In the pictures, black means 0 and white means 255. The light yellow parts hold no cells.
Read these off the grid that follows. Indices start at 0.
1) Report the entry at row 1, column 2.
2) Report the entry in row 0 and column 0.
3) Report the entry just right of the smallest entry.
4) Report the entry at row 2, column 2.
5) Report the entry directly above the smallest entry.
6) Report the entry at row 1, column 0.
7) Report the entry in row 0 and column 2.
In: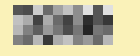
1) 66
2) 85
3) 118
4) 94
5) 46
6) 193
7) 204

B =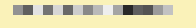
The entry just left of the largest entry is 185
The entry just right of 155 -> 194
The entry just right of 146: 95
